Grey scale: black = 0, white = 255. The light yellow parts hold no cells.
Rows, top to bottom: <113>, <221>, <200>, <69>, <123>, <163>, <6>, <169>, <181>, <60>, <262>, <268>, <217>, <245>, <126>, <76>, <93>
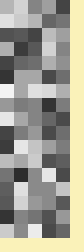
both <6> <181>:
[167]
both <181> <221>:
[102]
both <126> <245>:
[138]

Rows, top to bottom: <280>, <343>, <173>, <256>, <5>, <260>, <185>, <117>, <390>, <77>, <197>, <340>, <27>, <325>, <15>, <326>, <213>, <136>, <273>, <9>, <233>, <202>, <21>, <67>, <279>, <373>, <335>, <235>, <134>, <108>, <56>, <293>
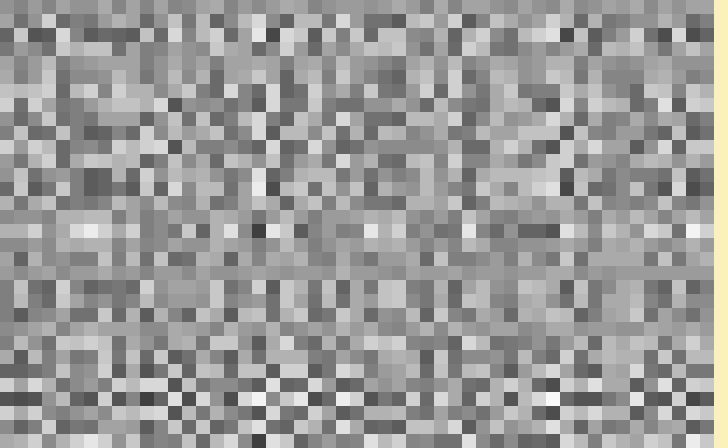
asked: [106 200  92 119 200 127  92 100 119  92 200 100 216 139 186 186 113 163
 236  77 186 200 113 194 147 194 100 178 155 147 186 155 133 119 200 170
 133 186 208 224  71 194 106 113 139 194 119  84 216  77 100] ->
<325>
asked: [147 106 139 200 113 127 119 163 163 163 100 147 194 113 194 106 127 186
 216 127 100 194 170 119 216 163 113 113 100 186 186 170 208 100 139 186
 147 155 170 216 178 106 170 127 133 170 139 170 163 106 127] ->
<390>

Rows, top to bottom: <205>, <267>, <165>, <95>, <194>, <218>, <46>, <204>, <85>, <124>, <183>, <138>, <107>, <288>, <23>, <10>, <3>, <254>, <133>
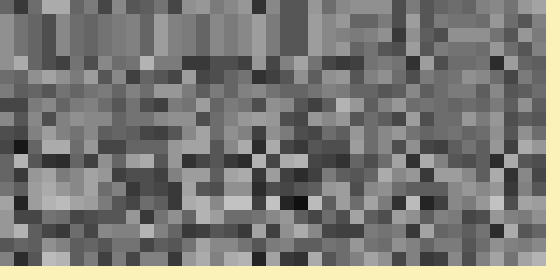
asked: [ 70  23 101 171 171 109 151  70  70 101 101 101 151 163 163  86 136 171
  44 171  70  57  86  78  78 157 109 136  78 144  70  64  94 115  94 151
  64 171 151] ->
<183>
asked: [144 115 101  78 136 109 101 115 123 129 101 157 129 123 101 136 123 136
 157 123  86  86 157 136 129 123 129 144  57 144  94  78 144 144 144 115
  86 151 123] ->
<165>
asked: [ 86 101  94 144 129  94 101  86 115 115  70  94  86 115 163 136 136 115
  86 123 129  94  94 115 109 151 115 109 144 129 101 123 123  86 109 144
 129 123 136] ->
<254>
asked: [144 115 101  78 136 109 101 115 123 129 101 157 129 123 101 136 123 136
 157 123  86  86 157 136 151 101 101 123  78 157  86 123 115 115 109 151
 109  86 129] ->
<267>

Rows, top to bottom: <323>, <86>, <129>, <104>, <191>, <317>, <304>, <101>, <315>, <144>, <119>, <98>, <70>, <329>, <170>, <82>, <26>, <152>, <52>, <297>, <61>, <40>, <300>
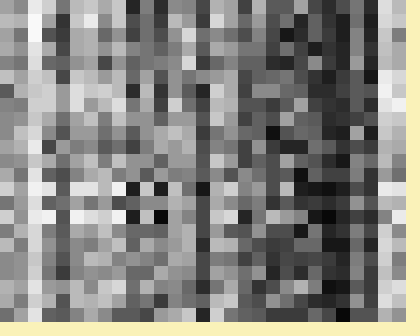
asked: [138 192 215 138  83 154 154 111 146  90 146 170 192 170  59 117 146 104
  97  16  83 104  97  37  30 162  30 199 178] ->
<144>
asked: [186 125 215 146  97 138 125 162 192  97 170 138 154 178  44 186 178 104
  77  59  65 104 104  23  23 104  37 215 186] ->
<152>
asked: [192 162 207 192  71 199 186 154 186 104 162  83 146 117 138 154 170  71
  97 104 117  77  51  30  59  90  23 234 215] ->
<317>
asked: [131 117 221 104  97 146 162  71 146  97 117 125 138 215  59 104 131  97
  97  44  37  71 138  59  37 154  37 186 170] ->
<191>

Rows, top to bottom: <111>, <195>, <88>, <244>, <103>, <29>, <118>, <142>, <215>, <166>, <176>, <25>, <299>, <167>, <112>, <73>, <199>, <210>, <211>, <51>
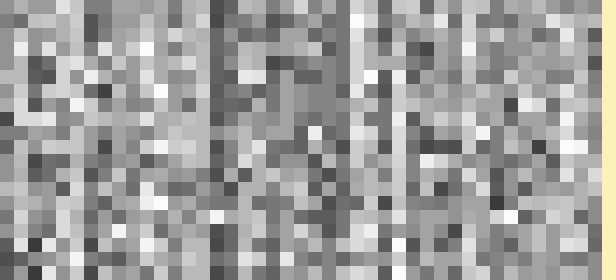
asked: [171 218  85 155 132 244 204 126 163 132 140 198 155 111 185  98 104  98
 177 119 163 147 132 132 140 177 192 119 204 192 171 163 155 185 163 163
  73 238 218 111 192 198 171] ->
<142>
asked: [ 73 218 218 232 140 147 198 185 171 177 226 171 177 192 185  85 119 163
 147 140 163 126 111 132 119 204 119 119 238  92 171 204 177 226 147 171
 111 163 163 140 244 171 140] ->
<215>
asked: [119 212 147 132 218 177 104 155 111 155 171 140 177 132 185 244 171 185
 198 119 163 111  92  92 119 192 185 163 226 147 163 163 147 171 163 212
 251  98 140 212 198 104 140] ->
<73>
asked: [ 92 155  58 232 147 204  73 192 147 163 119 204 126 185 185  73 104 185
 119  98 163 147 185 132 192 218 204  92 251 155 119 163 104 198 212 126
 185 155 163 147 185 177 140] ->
<51>
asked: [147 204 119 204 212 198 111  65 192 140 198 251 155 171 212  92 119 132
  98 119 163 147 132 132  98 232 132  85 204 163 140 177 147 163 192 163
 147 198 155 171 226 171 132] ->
<118>
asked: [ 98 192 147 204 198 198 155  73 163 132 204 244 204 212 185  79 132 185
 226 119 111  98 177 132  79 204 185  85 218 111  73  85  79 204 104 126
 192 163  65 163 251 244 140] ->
<176>

